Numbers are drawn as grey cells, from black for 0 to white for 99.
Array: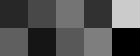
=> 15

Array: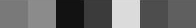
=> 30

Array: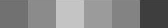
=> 51

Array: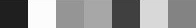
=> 51

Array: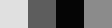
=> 54

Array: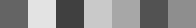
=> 39

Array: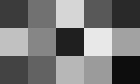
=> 16
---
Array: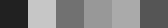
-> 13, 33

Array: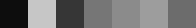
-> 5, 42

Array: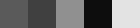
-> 35, 88

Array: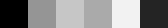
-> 0, 14

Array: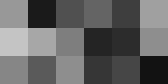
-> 59, 7

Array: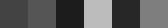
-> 26, 49

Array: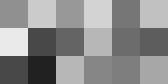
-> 56, 65

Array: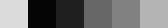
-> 85, 70
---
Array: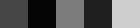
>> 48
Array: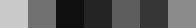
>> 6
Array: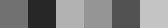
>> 69
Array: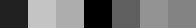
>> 67
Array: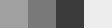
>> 23
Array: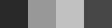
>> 75
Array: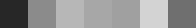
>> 71
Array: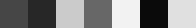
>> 79
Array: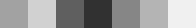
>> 37
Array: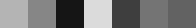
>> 8
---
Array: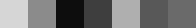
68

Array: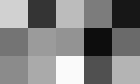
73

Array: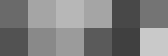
64

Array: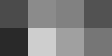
54

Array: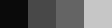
28

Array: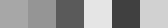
89

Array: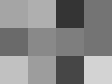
68

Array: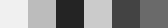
79

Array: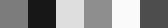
55
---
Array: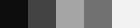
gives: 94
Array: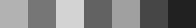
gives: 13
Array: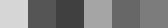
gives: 48
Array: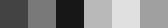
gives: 62
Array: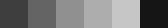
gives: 8
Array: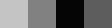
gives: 36
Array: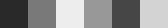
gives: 82
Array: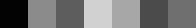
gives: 43
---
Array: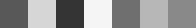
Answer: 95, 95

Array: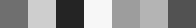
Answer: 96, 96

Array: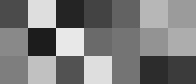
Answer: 41, 90

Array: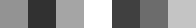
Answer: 99, 99

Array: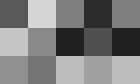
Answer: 13, 83

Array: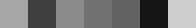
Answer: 44, 80

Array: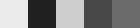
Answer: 80, 91

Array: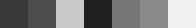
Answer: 12, 93

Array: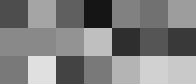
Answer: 74, 87
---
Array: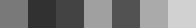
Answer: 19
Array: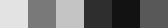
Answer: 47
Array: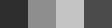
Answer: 55
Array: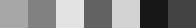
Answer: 50
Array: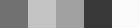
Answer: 76
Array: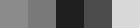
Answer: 47
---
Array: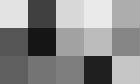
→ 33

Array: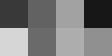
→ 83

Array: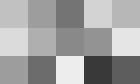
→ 85

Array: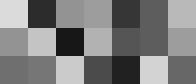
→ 57

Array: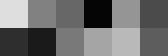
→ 18

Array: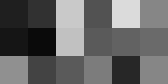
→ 8

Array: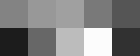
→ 11
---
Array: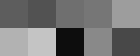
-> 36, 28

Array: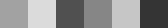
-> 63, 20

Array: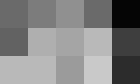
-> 41, 17

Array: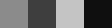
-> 54, 6

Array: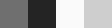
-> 43, 80

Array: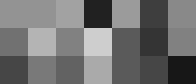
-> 57, 9

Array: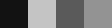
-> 7, 57
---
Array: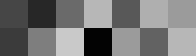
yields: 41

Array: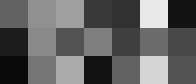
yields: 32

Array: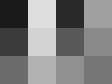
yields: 34

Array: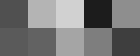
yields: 81

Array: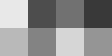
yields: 44

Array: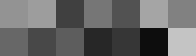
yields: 25

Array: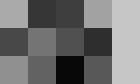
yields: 31

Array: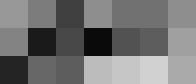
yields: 28

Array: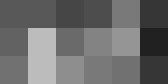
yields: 41
